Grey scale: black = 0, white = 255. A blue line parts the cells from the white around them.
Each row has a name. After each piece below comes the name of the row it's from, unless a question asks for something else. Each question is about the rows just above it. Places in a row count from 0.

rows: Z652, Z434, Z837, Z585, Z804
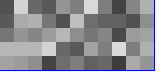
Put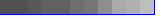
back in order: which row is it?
Z434
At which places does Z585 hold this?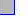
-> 0 1 2
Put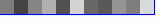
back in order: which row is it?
Z652
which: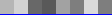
Z585

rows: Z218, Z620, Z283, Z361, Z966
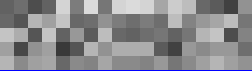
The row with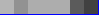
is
Z361
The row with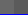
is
Z218
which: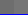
Z283
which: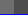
Z218

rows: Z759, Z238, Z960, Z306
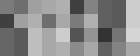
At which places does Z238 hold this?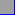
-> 1
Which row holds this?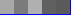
Z238
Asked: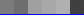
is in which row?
Z759

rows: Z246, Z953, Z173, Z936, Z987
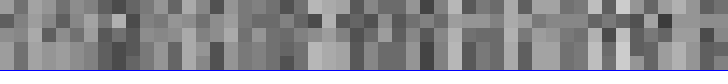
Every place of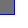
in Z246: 1 4 19 21 40 51
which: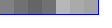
Z936
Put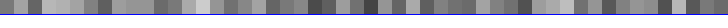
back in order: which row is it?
Z987
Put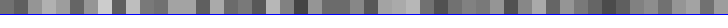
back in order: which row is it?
Z246
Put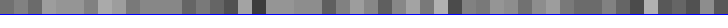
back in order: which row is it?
Z953

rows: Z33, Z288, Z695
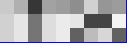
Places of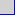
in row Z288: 0
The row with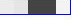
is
Z288

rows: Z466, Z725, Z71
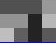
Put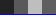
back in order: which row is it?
Z71
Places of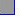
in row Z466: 3
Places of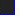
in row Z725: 2
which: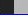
Z725
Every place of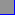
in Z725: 0 1
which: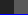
Z71

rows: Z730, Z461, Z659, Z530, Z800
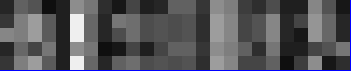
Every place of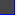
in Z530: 2 9 11 22
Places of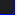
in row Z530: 4 10 20 21
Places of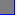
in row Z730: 16
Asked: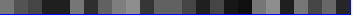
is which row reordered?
Z530
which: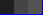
Z530
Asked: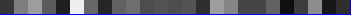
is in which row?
Z800

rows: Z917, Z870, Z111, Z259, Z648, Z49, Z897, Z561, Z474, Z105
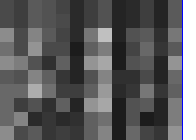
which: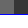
Z259
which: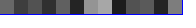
Z561

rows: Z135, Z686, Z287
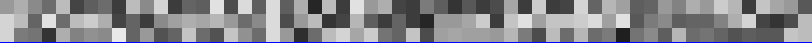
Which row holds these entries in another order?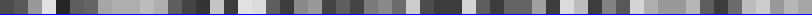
Z135
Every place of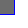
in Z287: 14 18 22 40 42 49
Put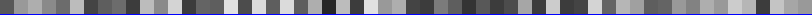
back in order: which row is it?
Z135
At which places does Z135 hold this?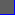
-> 6 14 18 20 31 45
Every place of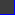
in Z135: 8 12 24 29 34 37 39 53
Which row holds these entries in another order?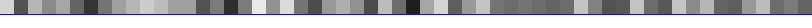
Z287
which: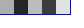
Z135

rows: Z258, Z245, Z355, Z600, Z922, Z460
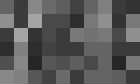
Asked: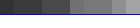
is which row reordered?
Z355
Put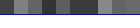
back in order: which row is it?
Z258
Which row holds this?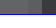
Z460
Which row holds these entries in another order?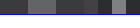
Z600
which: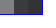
Z258
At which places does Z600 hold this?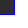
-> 0 2
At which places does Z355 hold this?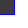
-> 0 4

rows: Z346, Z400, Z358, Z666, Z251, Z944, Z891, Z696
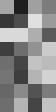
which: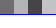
Z696
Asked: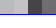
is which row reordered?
Z251
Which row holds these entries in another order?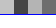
Z696
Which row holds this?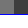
Z944

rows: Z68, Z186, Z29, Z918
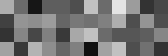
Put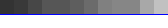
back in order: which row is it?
Z29
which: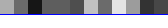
Z68

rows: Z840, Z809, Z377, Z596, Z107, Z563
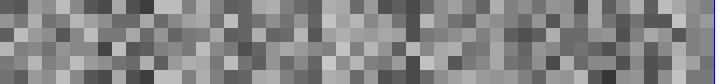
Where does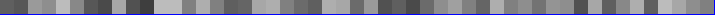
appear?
Z840
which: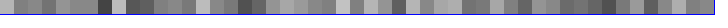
Z596
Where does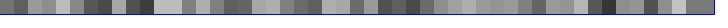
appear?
Z563
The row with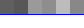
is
Z840

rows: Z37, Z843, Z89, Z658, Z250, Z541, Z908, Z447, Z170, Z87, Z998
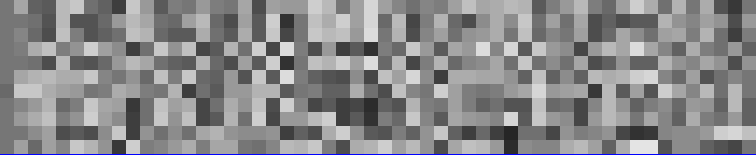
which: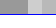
Z37
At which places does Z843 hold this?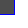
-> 16 33 42 44 52
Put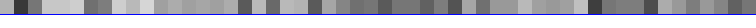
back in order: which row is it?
Z37
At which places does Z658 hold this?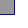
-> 23 30 33 39 42 52

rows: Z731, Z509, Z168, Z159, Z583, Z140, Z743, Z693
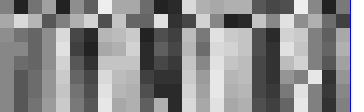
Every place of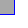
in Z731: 8 9 15
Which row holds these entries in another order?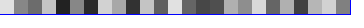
Z159
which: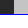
Z509
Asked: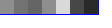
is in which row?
Z168
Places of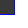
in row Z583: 12
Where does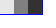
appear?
Z693
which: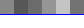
Z743

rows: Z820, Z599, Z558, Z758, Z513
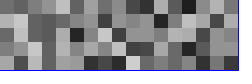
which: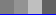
Z820
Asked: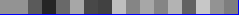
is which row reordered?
Z758
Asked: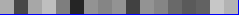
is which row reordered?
Z599
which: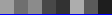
Z820
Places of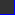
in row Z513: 6 14

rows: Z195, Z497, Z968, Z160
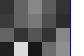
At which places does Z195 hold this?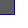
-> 3
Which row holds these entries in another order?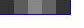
Z195
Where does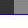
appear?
Z968
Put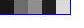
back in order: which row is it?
Z160

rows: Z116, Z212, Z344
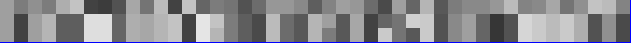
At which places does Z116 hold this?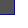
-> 8 17
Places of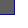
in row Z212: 4 5 17

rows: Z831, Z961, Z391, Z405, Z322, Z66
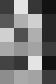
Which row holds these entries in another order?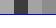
Z66
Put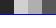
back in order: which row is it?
Z961
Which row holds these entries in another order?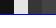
Z322

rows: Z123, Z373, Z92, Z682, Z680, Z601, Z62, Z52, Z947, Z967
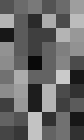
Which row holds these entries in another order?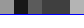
Z92
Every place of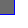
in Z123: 1 4

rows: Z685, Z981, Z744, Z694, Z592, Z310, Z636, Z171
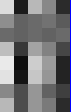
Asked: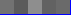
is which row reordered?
Z981
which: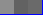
Z981
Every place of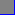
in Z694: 3
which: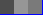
Z171
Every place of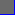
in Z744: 0 2 4
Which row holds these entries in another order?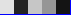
Z310

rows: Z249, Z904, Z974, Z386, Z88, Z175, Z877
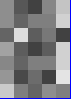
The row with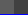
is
Z386
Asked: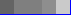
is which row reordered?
Z877
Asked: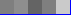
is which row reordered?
Z877
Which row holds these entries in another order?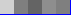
Z904
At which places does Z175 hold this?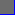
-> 2
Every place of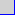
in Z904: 4

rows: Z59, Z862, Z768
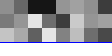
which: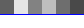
Z768
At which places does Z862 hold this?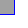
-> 7
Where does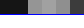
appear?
Z59
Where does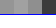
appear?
Z59
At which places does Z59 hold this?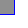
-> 0 6

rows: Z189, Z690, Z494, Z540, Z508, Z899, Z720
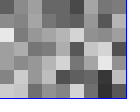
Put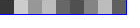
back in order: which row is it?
Z899
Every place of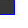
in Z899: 7
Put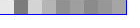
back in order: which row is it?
Z494

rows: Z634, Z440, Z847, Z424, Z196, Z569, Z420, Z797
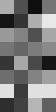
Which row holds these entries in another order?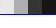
Z440
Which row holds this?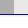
Z440
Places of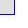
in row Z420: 0 2 3

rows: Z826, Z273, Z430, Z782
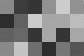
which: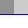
Z826
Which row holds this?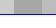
Z273
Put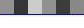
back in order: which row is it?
Z826
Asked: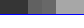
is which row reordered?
Z430
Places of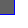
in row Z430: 0
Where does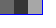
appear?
Z430
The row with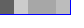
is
Z273

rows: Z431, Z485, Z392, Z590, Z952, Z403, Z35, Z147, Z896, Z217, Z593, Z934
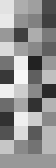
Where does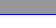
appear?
Z934
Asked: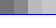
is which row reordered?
Z593
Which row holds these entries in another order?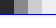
Z35
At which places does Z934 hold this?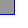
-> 0 1 2 3

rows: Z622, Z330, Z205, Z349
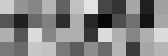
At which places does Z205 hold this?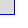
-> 2 7 11
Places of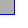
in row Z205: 0 4 5 8 10
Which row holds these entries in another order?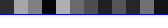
Z330

